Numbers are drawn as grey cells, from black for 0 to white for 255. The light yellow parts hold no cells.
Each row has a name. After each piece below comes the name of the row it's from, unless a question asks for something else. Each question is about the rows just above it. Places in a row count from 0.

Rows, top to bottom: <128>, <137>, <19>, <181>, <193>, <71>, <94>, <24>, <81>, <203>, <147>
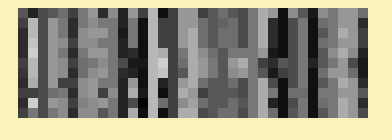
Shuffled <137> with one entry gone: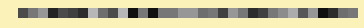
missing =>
[99]
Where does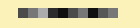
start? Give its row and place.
<19>, 22
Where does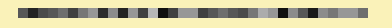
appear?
<128>
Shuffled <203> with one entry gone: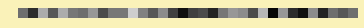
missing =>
[161]
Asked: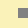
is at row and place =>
<203>, 6
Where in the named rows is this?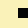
<203>, 12
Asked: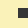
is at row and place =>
<94>, 0

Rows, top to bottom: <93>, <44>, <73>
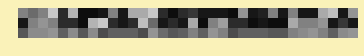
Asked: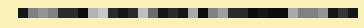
<44>
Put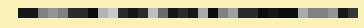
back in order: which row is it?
<44>
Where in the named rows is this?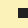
<93>, 24
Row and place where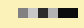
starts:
<93>, 2
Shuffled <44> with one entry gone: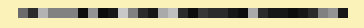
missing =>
[158]

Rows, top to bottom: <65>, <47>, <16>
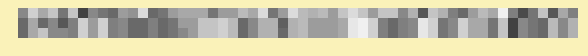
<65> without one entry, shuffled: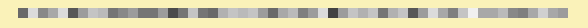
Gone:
[146]
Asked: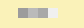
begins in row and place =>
<65>, 45
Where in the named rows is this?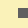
<47>, 26
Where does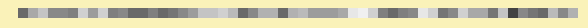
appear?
<16>

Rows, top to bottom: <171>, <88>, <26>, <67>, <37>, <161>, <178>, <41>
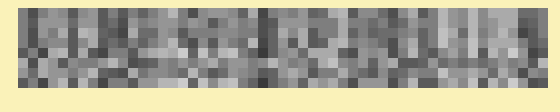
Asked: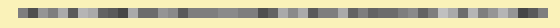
<26>
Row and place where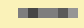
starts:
<41>, 7
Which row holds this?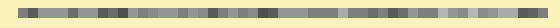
<88>
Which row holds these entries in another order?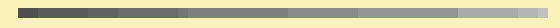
<178>
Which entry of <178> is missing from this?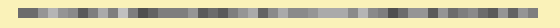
[117]
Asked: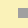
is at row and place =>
<37>, 43

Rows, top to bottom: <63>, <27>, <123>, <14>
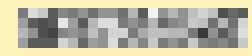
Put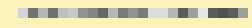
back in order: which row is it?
<27>
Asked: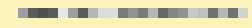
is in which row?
<27>
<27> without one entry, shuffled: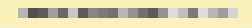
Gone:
[230]
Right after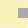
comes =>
[191]

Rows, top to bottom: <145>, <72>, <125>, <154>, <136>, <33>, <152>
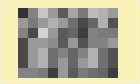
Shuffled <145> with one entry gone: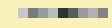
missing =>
[165]
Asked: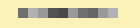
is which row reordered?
<33>
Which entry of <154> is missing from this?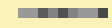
[141]

